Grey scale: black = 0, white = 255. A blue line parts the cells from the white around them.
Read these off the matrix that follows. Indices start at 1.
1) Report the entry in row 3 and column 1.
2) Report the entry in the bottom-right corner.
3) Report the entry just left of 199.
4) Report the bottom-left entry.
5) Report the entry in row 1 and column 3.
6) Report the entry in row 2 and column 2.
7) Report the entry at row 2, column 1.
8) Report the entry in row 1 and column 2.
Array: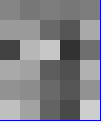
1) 66
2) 206
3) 183
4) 191
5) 125
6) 154
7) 154
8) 119

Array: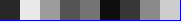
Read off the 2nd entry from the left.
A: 233
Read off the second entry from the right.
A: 138
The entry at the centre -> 116

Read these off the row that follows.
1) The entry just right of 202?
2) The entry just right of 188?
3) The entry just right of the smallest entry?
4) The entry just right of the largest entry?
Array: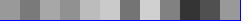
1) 116
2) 202
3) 80
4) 129

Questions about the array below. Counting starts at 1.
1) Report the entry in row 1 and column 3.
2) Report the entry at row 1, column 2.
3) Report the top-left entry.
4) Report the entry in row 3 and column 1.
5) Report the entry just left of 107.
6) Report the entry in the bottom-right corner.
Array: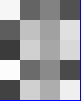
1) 130
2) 100
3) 246
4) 59
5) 252
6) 239

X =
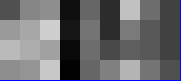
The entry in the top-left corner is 80
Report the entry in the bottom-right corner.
80
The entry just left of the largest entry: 167
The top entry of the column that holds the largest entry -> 142
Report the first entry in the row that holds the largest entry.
154
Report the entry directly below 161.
200
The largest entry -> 207
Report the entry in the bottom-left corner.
142
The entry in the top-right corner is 65
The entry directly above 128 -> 73
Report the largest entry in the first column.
186

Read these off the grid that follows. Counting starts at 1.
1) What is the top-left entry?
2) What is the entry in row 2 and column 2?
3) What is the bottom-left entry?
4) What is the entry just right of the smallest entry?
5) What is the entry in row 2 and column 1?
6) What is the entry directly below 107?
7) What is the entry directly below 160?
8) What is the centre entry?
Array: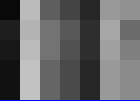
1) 9
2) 179
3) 17
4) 187
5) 30
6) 127
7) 153
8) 81

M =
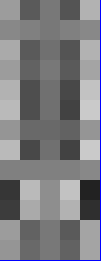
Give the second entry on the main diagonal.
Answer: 128
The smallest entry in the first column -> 54
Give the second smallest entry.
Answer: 47
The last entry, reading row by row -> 164
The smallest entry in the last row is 98
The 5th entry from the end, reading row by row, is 149
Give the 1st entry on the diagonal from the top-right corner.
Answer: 178
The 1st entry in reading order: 156
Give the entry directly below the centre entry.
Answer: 112
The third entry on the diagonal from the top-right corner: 112
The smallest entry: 34
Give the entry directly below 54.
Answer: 60
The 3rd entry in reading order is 120
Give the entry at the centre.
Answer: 105
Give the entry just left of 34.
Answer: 194

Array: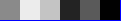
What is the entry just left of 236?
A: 138
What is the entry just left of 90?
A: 35

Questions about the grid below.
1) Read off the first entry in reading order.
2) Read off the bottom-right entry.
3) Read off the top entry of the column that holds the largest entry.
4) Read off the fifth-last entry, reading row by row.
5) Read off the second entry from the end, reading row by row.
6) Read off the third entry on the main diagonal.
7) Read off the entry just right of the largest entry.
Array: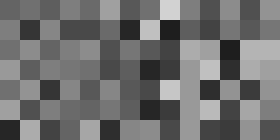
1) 100
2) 80
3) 210
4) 153
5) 147
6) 100
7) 126

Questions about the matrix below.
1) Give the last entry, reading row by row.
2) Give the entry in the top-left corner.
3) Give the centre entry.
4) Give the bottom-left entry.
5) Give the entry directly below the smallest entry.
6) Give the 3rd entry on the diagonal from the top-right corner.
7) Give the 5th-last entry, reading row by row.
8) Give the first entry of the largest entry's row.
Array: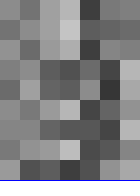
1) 168
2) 140
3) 93
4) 154
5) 100
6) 62
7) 93
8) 115

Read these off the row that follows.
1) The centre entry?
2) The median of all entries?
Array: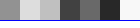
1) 65
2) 146

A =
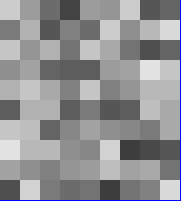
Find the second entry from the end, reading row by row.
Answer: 129
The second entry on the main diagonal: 177
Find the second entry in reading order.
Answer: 156
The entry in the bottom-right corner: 218
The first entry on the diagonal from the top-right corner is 100
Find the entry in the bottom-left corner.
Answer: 79
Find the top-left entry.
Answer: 204
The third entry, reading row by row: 108
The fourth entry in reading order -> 67
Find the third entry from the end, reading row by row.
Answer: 115
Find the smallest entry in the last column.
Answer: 86

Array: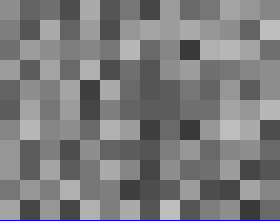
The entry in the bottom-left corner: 164
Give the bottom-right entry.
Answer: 105
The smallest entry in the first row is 69
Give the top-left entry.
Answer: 142
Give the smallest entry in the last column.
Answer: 77
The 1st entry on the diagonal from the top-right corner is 134
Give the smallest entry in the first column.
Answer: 92
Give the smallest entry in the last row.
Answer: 57
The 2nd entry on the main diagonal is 85
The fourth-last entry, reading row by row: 126
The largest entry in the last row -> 189
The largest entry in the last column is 189
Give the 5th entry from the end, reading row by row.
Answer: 85
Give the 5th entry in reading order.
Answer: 170

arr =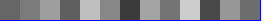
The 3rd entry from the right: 73
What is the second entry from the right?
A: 151
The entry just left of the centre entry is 135
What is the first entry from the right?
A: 109

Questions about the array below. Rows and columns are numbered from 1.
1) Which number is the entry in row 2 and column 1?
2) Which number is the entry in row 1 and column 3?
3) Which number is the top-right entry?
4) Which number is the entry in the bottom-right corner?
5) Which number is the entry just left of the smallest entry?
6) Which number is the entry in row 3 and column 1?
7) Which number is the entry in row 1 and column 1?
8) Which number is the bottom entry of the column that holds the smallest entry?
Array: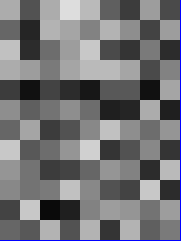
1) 102
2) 172
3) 74
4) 122
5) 200
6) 193
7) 172
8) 179
